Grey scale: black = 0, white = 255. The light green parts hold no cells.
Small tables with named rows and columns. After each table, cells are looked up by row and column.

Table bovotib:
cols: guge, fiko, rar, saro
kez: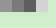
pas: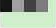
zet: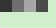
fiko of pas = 159
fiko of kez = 122
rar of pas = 65
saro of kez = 211
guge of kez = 149
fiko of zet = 111
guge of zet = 52
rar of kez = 95
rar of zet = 167
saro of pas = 124
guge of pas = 23
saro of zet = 74

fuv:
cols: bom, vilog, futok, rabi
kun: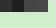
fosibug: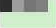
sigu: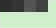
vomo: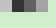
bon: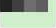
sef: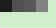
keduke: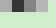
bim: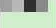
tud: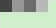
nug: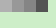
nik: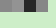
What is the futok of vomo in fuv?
96
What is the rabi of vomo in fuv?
163
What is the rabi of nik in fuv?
134
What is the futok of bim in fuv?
48
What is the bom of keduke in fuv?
172
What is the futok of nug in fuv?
133

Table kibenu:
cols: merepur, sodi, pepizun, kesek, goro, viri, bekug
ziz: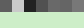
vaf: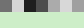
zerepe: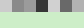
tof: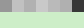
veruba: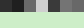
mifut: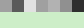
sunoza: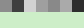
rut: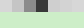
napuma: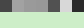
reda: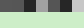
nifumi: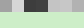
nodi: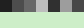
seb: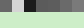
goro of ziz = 105
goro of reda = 85
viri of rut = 211
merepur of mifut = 160
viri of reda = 38
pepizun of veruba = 105
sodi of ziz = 202
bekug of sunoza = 45
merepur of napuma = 70
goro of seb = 93
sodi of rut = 197
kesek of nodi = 189
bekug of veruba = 104
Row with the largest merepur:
rut

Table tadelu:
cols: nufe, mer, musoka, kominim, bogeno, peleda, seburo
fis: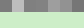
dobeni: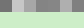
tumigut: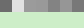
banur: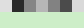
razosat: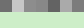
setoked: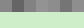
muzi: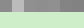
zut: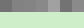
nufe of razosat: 111
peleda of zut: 115
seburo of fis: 118
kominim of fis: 130
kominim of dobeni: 132
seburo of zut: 138
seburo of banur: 217
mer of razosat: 199
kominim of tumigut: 153
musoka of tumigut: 155
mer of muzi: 187
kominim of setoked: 147
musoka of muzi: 144
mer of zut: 130
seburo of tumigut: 120
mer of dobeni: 199
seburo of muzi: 130

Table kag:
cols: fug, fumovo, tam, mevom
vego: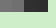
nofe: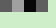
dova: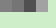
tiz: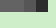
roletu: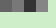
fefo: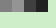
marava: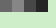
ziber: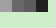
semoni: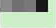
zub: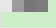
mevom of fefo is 33
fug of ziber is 160
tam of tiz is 86
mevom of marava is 37
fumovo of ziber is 105
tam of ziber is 93
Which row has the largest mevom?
dova

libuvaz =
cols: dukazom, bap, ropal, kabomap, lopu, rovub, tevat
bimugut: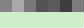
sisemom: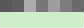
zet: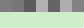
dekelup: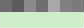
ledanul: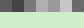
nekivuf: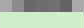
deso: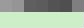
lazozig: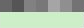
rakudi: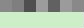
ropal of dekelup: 138
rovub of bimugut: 62
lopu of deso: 83
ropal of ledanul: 121
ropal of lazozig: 129
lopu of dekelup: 168
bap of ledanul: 68
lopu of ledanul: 153
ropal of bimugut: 120
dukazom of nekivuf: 167
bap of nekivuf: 140
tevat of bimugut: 125
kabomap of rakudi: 156

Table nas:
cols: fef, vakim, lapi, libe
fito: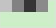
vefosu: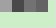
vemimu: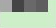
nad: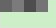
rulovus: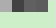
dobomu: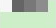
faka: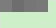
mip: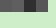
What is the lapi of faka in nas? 118
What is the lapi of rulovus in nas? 96
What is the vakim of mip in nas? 95
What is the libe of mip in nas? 86
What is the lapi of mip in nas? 47
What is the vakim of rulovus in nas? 66
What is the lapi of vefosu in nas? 114
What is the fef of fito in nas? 195
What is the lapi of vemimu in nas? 105
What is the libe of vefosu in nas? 99
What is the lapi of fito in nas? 53
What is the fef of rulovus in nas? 173
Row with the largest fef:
dobomu

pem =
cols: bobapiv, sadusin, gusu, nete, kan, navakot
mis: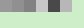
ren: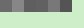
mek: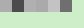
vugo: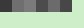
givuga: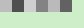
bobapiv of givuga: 189
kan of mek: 195
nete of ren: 97
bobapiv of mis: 153
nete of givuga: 131
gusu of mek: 176
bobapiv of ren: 107
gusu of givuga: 207
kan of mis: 73
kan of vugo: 107
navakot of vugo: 71
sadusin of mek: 76
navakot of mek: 111

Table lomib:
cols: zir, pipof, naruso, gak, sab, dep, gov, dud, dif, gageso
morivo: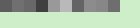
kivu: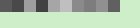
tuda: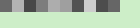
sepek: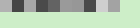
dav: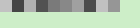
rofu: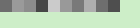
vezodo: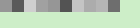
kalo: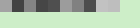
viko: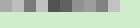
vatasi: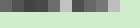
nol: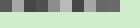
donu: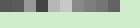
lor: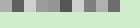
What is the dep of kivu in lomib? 191
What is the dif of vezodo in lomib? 181
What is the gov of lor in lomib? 207
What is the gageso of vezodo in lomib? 110
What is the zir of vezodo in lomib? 150
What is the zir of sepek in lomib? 178
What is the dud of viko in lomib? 157
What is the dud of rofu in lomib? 174
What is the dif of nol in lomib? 104
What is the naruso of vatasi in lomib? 67
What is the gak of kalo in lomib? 70
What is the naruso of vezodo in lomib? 207
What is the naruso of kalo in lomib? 132
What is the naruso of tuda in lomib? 72
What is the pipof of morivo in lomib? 112
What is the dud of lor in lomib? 127
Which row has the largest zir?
dav

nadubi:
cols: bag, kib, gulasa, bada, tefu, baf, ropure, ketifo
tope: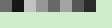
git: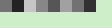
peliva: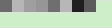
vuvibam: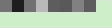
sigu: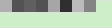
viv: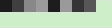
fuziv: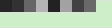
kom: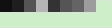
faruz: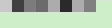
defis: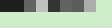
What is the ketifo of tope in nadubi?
43
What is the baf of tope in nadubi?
164
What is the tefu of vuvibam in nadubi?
93
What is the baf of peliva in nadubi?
183
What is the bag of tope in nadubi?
109
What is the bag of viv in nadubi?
28
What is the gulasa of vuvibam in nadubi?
113
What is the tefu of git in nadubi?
86
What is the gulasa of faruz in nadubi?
124
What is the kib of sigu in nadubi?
83
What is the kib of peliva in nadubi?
182
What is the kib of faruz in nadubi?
64
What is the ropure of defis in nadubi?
92
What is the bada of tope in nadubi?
151
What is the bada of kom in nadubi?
181
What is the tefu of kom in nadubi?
51
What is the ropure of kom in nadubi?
100
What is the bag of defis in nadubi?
30
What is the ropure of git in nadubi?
114
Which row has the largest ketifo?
defis

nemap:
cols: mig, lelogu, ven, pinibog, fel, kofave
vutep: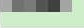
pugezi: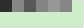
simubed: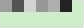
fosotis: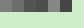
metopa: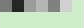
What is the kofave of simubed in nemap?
35
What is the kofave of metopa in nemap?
208
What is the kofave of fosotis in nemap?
69
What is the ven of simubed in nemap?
211
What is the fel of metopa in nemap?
129
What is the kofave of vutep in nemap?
165
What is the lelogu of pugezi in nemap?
134
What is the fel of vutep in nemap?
64
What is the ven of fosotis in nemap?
84
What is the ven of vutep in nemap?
122
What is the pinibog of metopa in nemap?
182
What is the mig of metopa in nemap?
122
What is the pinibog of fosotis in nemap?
77
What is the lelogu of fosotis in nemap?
109
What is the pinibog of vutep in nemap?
84
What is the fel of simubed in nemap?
175
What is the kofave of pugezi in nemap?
134
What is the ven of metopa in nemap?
155
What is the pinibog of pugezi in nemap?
132
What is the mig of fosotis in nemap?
125
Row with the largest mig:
vutep

